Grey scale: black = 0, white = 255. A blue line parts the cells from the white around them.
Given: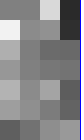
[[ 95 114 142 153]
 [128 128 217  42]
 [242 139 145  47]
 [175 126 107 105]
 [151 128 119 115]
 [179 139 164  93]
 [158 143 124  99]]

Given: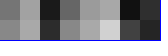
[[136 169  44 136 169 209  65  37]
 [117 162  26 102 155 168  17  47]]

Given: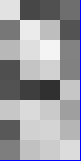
[[126 193 204 220]
 [226  71  80 110]
 [119 235 190  83]
 [184 223 244 130]
 [ 79 196 210 129]
 [ 82  62  48 198]
 [199 218 202 159]
 [ 88 209 212 181]]

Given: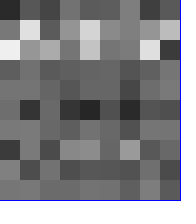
[[118 120 107 107 115 113  95 125  90]
 [ 42  87  69 114  91  93 126  63  89]
 [120 224  91 148 212 138 127 149 188]
 [239 150 171 117 195 117 123 223  59]
 [ 94 113  90  95 100 102  84  96 117]
 [116 116 101  86 102 102  71 109 121]
 [110  52 105  53  38  80  42  84  79]
 [121 122 104  94 114 104  81 117 116]
 [ 59 122  75 136 140 102 154  88 104]
 [128  77 114  78  87  86  82 111  75]]

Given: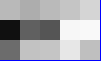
[[108 194 197 231 191]
 [185 173 186 197 213]
 [ 16  96  85 247 249]]

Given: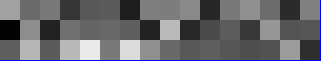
[[ 95 182  91 184 233 121 219 143 105  88  95  87  78  82 155  46]
 [161 106 121  54  89  91  30 126 125 137  39 121 143 108  43 128]
 [  3 141  34 112 101 104  95  34 186  40  75  92  56 150  84  86]]

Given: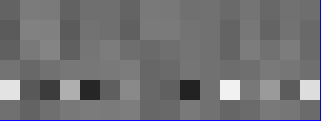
[[112  99 111 120 123 122 125 103 105 121 113 102 107 121 118 107]
 [ 99 123 122  98 111 111 100 121 120 112 113 106 116 104 113 110]
 [ 91 129 128  91 114 111  96 122 122 115 113 100 119 100 114 105]
 [ 96 121 132  96 117 124 110 106 111 116 113 100 124 113 124 106]
 [115 104 113 119 119 121 124 103 106 117 113 109 111 121 118 111]
 [227  88  60 175  38  95 137 104  96  34 113 241 120 154  92 221]]
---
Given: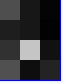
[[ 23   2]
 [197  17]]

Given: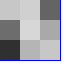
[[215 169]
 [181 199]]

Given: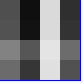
[[ 18 218]
 [ 86 228]]

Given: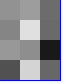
[[224 106]
 [142  25]]

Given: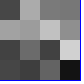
[[156 193]
 [107  65]]

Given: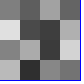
[[ 74  62]
 [171  59]]

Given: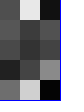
[[60 81]
 [51 67]]

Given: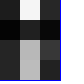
[[ 32   8]
 [184  55]]
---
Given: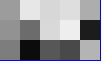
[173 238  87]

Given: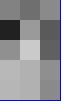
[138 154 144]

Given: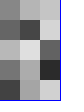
[197  70 184]

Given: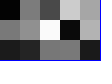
[166  10 119]

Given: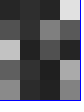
[225 127  34  95]

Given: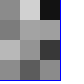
[ 18 163 184]

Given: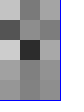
[164 141 205]

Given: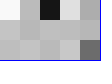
[173 189 186]
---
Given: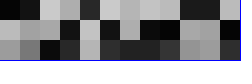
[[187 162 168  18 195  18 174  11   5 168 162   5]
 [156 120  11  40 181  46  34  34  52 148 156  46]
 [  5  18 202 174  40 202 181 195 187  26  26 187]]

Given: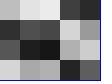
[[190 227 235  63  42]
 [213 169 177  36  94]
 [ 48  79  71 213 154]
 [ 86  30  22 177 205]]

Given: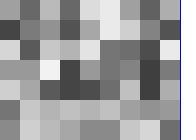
[[138 207 186 167 138 138 199 214 110]
 [117 199 180 192 180 192 160 146 153]
 [207 167  90  69  77 110 192  63 174]
 [153 153 242  69 153 117 131  63 123]
 [ 69 123 146  83 167 234 207 131  83]
 [160 104 186 104 220 234 160  97 174]
 [214  90 199 180 227 117 110  77 234]]

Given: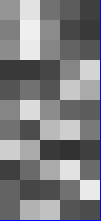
[[127 240 140  70  57]
 [140 234 133  99  84]
 [148 226 113  92  63]
 [133 219 140  99  92]
 [ 99 178 193  84  76]
 [206 170  57  50  63]
 [ 84 113  84 200 170]
 [ 63 106 170 226 106]
 [113  76 186 206 121]
 [ 99  70  76 113 234]
 [ 57  57  70 133 212]]

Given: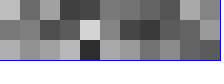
[[175 146 161 183  45 169 154 114 139  99  91]
 [120 126  78  91 212 132  70  58  91  99 154]
 [189 107 161  64  70 120 114  99  84 169 132]]

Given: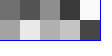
[[163 233 176 196  69]
 [112  83 142  57 249]]
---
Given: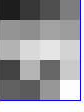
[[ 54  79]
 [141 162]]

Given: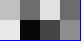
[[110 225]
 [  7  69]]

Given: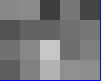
[[138  61]
 [ 99  99]]

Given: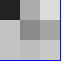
[[172 219]
 [138 164]]

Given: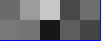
[[155 200]
 [117  23]]

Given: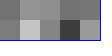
[[147 141]
 [197 132]]

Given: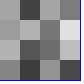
[[ 67 166]
 [177 119]]
